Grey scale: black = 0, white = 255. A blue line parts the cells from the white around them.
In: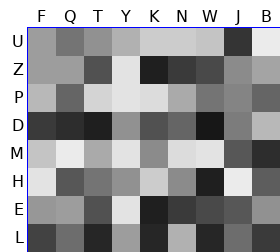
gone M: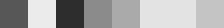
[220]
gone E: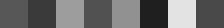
[151]
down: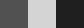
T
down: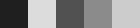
K
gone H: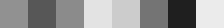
[93]
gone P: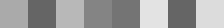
[212]
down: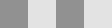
Y

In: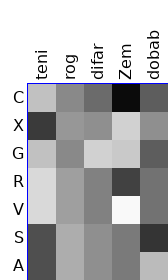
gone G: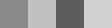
[201]
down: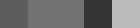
dobab
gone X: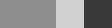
[151]

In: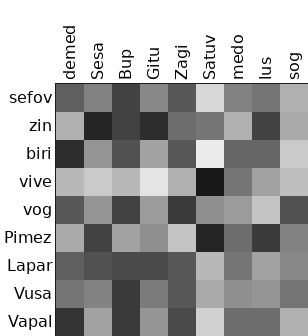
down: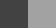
Bup
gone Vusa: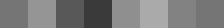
[123]
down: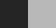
Satuv
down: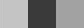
lus

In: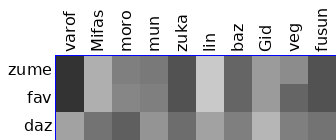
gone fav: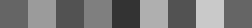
[134]
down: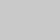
lin
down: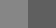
moro
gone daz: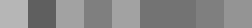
[109]
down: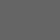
baz
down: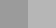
Gid

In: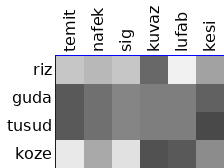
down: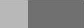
nafek
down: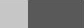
temit
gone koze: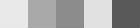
[81]
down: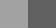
kesi
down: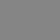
sig

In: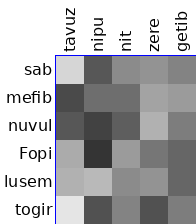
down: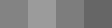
getib
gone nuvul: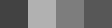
[94]

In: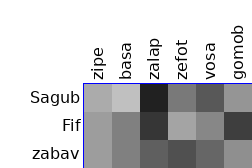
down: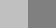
basa
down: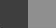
gomob
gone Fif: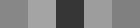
[62]

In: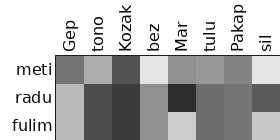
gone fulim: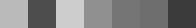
[199]
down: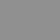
bez
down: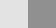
bez
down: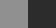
Mar

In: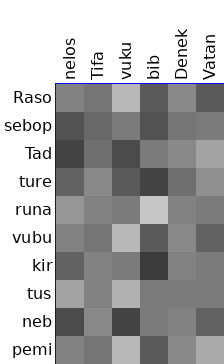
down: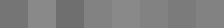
Denek
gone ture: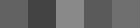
[144]

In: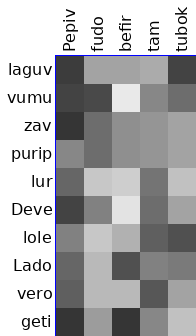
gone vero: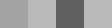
[87]
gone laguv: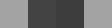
[171]
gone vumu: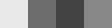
[73]

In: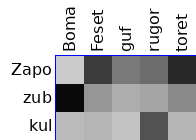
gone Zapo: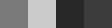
[108]
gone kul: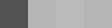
[195]
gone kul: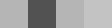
[187]
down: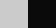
Boma
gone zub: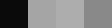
[150]

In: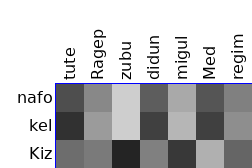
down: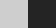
zubu
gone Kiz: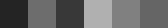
[122]
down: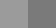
Ragep
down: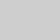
zubu

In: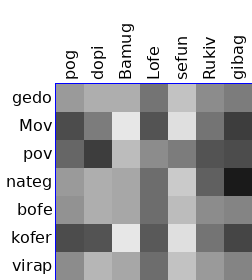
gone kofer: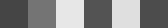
[89]
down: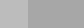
Bamug
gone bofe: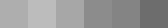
[146]

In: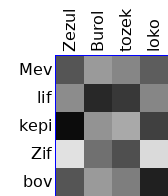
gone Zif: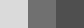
[225]
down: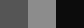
Zezul
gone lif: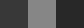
[140]
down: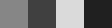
loko
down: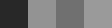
Burol
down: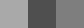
tozek

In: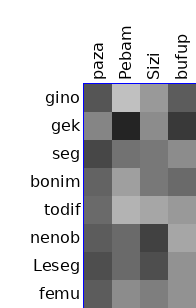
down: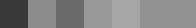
bufup
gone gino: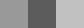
[85]
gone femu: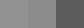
[126]
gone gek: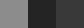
[133]
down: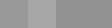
bufup

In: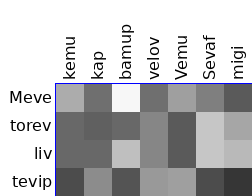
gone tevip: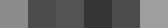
[153]
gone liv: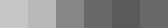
[191]
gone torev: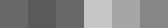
[96]
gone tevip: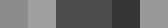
[84]

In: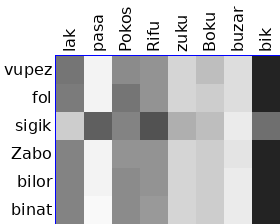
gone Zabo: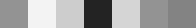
[228]
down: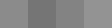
Pokos
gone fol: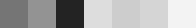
[123]
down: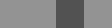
Rifu
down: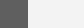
pasa
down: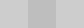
Boku

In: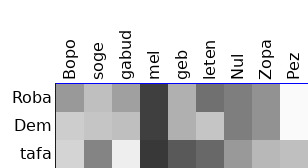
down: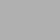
geb
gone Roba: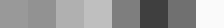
[160]
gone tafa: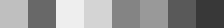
[184]
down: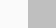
Pez
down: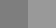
Nul
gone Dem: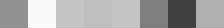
[205]
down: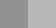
Zopa

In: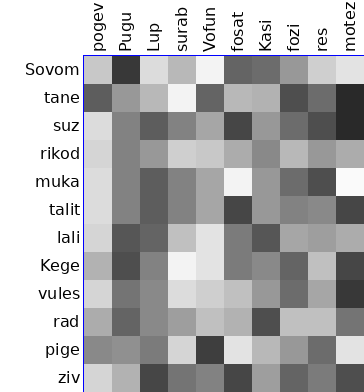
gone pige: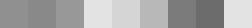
[62]
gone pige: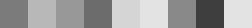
[144]
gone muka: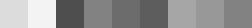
[250]

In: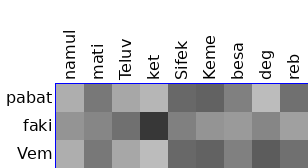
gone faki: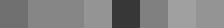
[154]
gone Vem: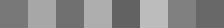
[92]
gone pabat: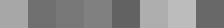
[182]
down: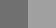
reb
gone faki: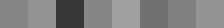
[154]

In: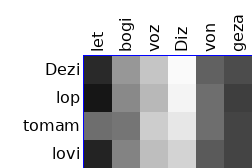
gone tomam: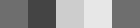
[117]
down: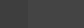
geza

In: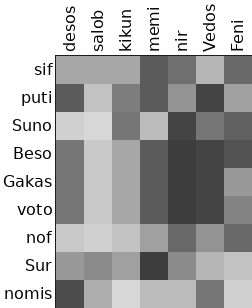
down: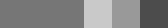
desos
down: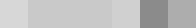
salob

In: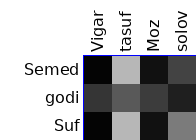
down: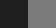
solov
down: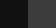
Moz
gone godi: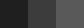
[53]

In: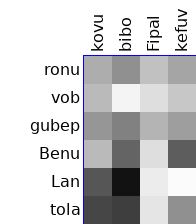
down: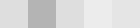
Fipal
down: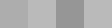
kovu
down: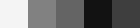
bibo
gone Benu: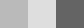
[93]
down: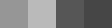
kovu

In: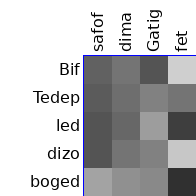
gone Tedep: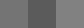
[110]
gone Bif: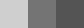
[97]
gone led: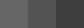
[157]
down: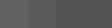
safof
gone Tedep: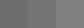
[91]

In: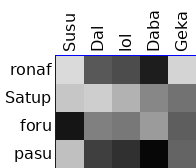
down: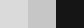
Susu
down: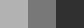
lol

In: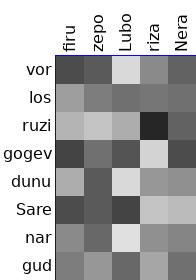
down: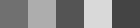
Lubo
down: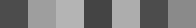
firu
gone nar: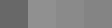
[224]
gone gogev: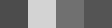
[68]
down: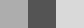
Lubo
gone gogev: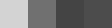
[84]

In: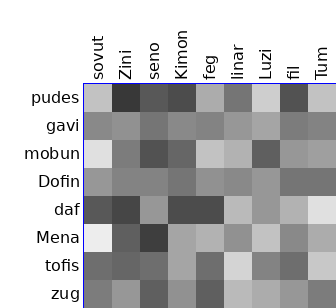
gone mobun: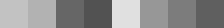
[159]
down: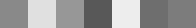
sovut
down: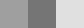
Tum
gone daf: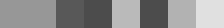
[70]

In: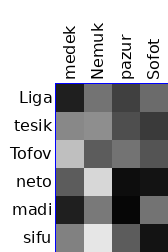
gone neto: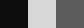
[19]
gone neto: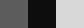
[19]
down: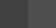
pazur
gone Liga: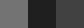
[107]
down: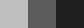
medek
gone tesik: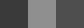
[136]

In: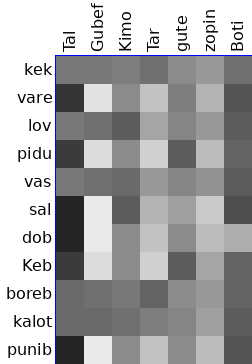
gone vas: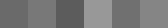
[146]
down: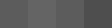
Boti
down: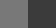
Tal

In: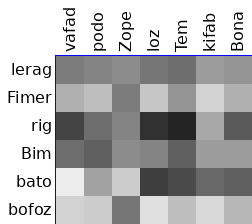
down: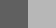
Bona
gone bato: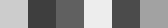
[104]

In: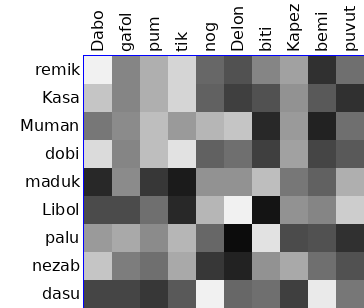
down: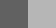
nog
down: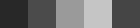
Dabo
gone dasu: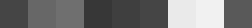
[119]
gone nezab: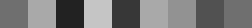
[125]
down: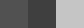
Delon
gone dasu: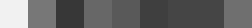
[234]

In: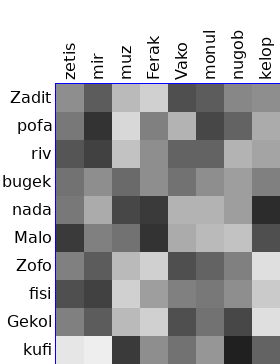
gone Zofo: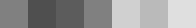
[99]
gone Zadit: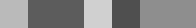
[135]
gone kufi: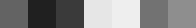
[150]
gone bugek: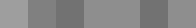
[106]
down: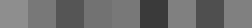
zetis

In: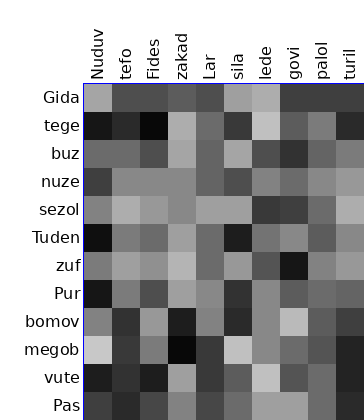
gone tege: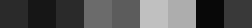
[123]
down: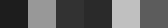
sila
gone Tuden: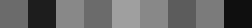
[115]
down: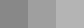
zakad
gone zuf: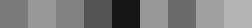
[144]

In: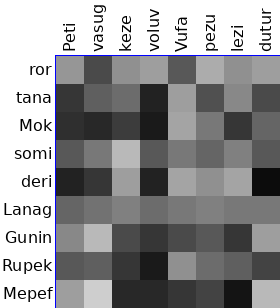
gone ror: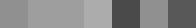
[150]
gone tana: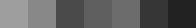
[80]
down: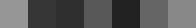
Peti
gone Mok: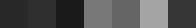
[60]
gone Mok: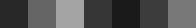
[47]
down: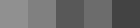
pezu
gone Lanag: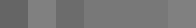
[114]

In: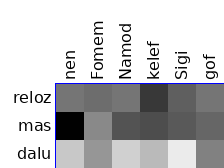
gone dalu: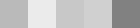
[150]
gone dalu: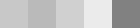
[150]
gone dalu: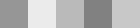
[208]
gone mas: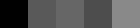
[83]
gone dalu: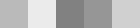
[200]
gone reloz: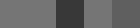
[109]

